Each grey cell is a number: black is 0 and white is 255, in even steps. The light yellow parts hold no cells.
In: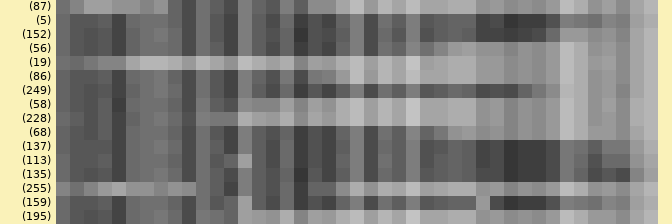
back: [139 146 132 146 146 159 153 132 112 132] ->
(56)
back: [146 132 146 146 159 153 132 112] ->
(56)
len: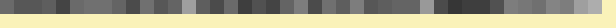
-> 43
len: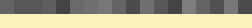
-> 18
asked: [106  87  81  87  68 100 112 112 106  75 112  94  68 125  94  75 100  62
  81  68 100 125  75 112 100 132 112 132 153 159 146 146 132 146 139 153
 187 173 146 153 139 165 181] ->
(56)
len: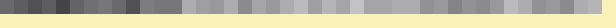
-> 43
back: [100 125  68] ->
(86)

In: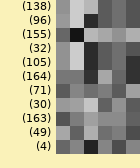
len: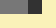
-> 3
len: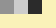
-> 3
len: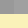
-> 2
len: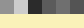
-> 6
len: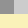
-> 2

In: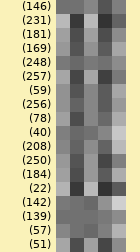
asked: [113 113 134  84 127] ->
(146)
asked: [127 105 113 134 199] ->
(40)

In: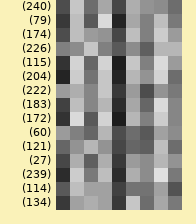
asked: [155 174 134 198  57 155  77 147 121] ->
(222)
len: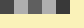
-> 5
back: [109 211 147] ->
(204)
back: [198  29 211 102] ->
(115)

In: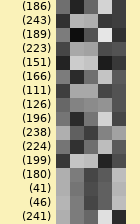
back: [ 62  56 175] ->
(243)
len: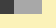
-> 3
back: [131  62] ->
(238)
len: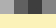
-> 4
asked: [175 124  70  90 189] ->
(180)

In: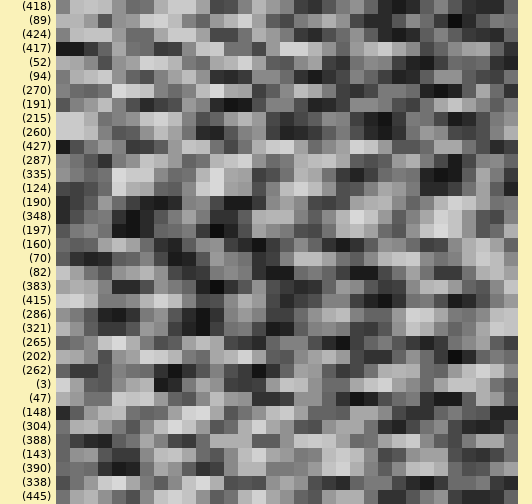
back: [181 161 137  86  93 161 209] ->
(202)
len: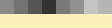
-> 8
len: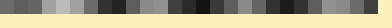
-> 27
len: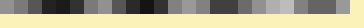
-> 25

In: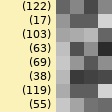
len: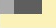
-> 3
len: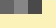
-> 3
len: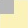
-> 1
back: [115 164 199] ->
(55)
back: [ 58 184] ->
(38)
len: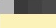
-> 4

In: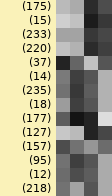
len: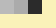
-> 3
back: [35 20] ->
(177)
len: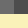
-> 2
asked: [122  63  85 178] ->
(14)

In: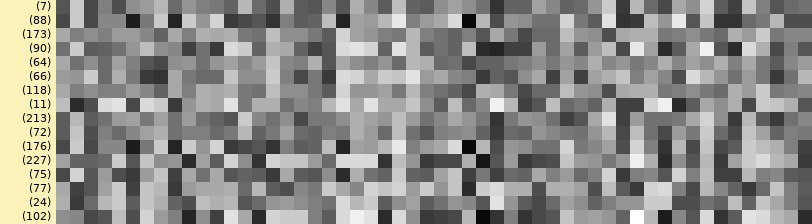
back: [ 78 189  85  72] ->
(102)
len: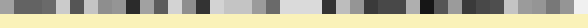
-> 42
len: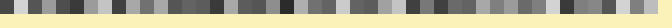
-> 47
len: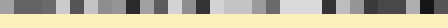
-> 32
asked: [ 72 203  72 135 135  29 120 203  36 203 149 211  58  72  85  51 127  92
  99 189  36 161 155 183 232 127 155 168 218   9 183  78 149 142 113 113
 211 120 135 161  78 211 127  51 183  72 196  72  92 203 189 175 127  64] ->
(176)
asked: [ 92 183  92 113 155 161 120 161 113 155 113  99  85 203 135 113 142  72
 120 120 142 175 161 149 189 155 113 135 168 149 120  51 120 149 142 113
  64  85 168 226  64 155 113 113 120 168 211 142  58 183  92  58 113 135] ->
(213)
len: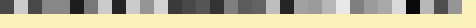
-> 33

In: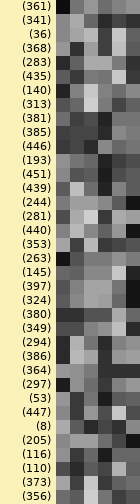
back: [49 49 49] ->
(364)
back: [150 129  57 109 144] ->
(297)
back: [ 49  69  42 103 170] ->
(341)
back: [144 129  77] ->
(349)
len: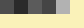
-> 5
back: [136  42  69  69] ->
(385)

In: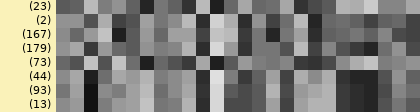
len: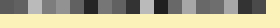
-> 19
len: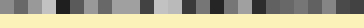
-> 26
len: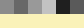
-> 6

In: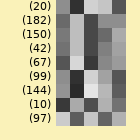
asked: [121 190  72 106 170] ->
(150)
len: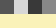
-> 4
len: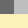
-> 2

